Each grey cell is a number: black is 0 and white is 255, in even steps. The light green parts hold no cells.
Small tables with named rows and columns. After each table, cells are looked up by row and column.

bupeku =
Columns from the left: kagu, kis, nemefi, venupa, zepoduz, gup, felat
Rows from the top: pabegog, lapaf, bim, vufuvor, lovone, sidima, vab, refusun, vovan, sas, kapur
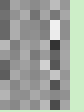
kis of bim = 173
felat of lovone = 163
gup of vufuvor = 235
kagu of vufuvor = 104
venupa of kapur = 140
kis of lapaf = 146
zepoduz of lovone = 181
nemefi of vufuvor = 141
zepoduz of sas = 151
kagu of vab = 101
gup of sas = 137

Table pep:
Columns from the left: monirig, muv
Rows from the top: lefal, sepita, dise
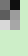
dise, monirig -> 216
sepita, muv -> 156
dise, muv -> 167
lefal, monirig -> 116
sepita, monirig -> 93
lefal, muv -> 15
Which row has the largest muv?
dise

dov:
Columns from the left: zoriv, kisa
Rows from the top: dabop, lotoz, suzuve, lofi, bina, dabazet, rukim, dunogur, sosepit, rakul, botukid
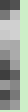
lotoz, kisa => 191
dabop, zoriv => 67
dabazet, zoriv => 138
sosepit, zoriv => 152
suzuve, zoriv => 208
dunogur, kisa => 96
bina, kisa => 170
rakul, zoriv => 72
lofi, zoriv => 201
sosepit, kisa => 135
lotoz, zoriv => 119
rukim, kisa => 157
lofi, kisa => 209
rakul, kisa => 120

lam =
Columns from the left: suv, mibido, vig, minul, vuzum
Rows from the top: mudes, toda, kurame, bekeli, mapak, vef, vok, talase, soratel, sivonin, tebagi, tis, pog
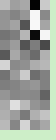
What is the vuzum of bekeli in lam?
245
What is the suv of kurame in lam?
149
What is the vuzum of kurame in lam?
165
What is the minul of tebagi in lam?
148
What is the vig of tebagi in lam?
185
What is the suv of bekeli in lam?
116
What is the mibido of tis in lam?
157
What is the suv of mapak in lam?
135
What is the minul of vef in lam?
107
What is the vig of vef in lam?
133
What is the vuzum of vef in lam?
177
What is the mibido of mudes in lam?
159
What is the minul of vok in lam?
173
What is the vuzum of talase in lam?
129
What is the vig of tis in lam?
122
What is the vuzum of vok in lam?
183

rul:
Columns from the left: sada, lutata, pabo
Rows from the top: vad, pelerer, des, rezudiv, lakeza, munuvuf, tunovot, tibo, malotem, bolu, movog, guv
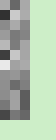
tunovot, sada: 233
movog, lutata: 162
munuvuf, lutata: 198
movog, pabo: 92
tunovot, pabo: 170
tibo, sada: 145
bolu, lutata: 160
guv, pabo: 103
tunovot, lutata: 162
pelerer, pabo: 172
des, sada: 139
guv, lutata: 119
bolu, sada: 141
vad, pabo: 169
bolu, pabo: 93
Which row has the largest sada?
tunovot

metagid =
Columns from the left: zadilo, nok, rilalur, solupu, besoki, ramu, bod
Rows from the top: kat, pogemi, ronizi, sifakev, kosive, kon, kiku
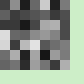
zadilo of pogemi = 96
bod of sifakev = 74
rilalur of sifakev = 98
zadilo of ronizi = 56
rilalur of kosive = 186
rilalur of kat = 29
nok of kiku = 115
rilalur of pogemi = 72
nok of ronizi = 57
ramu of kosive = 110
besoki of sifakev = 152
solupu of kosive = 226
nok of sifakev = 103
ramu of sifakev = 131
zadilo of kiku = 100
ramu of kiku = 58
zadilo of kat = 64
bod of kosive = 125
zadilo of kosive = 214
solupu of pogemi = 84

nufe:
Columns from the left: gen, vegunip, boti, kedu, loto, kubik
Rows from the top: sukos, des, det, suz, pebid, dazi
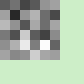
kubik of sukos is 161
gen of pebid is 143
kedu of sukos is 89
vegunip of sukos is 114
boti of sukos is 69
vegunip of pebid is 176
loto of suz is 66
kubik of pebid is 100
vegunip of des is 40
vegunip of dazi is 136

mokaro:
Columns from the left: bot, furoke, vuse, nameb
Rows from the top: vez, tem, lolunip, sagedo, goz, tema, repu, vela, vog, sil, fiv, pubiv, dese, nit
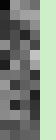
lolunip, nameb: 142
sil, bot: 128
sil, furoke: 132
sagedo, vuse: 37
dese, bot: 75
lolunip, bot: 51
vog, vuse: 94
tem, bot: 56
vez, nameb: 109
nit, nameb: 99
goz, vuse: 126
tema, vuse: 112
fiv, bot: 135
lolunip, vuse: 98

